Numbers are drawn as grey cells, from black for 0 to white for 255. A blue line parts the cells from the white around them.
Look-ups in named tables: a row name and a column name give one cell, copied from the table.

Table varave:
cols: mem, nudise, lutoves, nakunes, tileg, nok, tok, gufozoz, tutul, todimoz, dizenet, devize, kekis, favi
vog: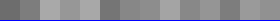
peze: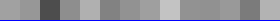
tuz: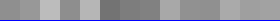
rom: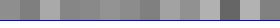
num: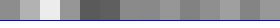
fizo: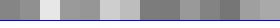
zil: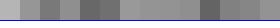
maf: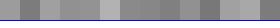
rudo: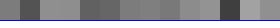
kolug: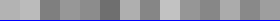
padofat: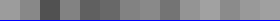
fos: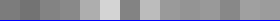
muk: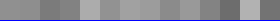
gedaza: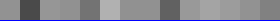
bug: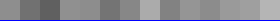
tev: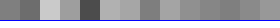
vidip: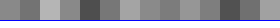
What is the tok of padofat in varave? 130
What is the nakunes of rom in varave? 134
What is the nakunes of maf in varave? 145
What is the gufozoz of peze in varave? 159
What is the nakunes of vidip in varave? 137
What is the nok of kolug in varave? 111
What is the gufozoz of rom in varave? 128
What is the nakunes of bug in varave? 144
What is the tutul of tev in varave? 164
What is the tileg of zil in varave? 104
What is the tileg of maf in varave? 147
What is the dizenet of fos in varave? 153
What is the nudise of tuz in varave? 152
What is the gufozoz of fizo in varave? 124
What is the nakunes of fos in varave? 137
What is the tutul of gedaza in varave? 97
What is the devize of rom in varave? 102
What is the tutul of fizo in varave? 123
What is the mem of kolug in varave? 179

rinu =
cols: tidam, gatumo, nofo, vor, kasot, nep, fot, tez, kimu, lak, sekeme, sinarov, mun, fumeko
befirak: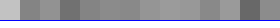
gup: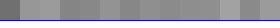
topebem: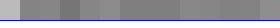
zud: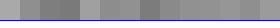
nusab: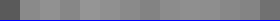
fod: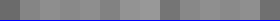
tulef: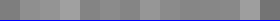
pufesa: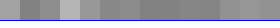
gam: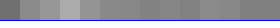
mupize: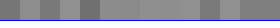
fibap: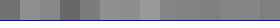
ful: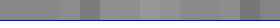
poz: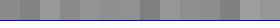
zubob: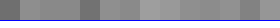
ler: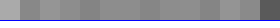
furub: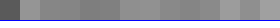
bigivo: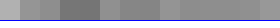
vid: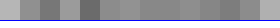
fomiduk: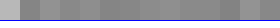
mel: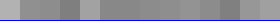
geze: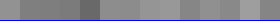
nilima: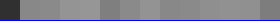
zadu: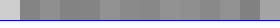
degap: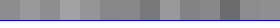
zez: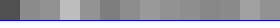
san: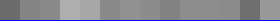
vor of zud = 122
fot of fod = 147
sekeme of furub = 138
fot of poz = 146
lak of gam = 129
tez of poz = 127
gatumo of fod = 133
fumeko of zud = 155
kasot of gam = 148
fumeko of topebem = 142

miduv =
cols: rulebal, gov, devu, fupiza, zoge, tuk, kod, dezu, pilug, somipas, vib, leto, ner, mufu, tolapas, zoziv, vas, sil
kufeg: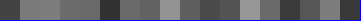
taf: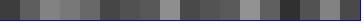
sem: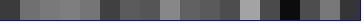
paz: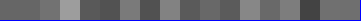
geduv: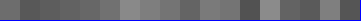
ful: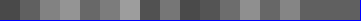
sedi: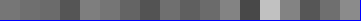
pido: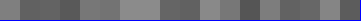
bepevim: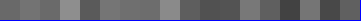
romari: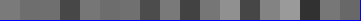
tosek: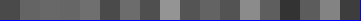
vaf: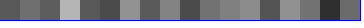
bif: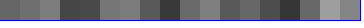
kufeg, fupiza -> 108
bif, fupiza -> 70
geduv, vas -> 127
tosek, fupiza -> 102
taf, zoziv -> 82
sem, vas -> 120
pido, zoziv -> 103
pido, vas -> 133
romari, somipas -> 66
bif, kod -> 124
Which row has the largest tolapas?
romari

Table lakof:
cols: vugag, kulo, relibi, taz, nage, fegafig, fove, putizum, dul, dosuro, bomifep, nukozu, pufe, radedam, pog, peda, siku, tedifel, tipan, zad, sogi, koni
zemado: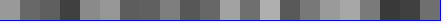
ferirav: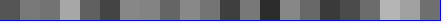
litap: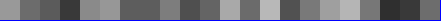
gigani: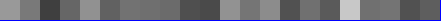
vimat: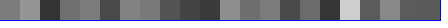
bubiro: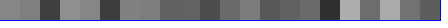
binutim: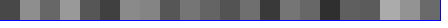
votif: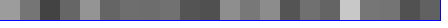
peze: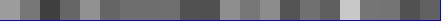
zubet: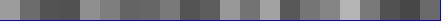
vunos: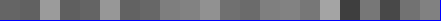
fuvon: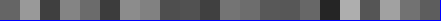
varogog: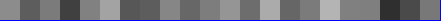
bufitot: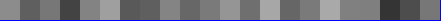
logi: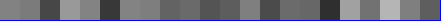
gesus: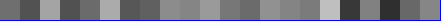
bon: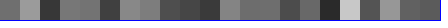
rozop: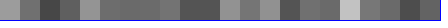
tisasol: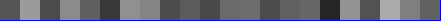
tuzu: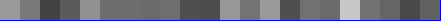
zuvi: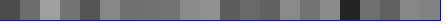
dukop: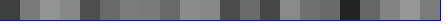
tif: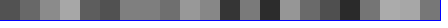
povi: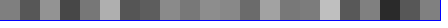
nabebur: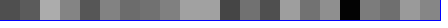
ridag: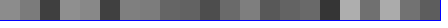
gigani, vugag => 153
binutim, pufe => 111
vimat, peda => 107
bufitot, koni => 119
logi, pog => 107
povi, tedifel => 88
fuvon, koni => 93
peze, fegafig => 101
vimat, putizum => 122
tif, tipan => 117
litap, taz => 57
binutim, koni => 106
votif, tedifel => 200
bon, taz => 119
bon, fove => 136

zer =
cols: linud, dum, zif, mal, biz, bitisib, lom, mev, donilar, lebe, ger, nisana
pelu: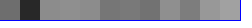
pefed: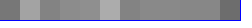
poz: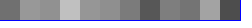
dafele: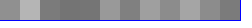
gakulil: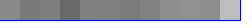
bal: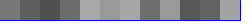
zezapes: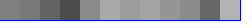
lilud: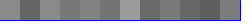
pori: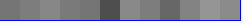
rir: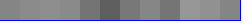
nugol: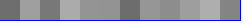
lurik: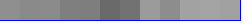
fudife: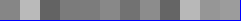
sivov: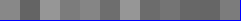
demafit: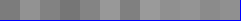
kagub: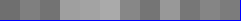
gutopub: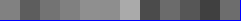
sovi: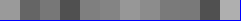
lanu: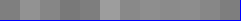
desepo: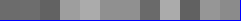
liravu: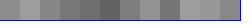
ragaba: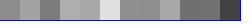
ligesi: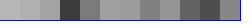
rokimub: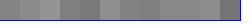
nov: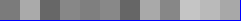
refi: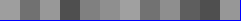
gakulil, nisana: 189
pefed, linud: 119
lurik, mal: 127
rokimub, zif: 148
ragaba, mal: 174
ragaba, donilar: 169
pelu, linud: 110
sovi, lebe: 121

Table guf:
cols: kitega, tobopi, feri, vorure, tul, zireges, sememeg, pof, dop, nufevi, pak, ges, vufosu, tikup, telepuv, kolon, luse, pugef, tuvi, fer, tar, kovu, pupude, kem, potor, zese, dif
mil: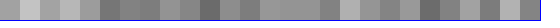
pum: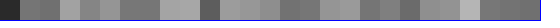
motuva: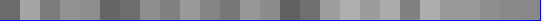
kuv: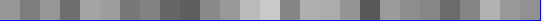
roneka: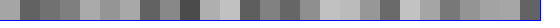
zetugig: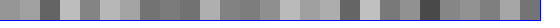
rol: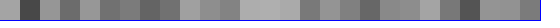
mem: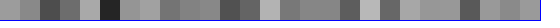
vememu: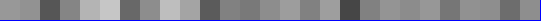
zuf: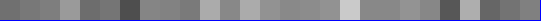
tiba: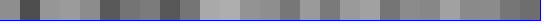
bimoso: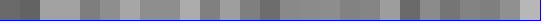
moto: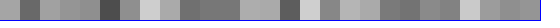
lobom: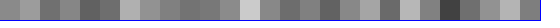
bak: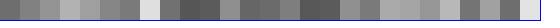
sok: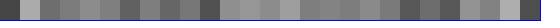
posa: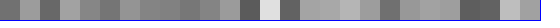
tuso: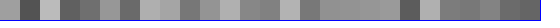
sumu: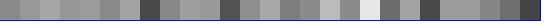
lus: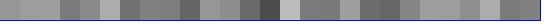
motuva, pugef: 176
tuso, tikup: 129
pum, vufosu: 151
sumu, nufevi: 159
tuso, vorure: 96
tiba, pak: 169
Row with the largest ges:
roneka

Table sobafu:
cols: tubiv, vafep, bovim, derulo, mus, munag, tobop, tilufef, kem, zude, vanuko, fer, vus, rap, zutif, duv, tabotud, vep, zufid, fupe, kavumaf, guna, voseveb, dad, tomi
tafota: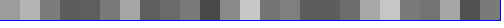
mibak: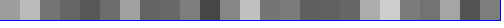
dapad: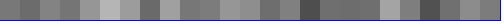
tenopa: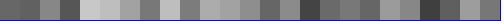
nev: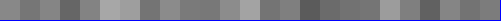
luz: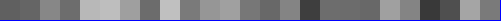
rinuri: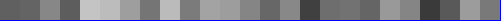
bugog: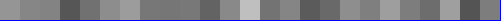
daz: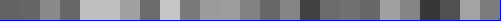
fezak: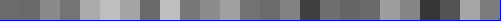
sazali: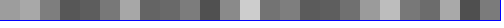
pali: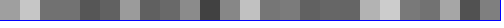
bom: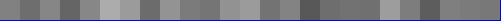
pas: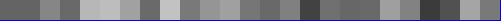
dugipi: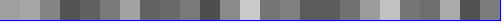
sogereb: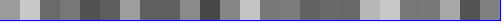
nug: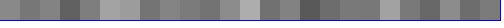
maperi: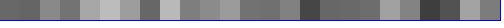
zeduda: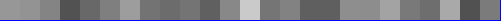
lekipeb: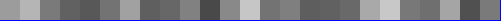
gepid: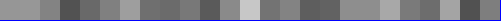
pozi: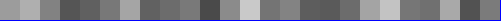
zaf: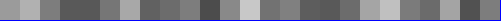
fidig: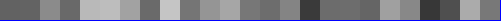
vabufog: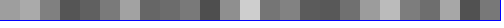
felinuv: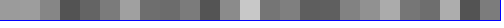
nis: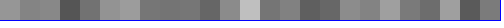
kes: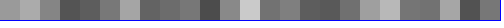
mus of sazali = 93
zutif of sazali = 126
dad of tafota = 81
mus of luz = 184
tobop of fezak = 164
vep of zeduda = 142
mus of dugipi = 97
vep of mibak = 103
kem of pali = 105
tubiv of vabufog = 158
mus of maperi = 167
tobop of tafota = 165
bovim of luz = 135

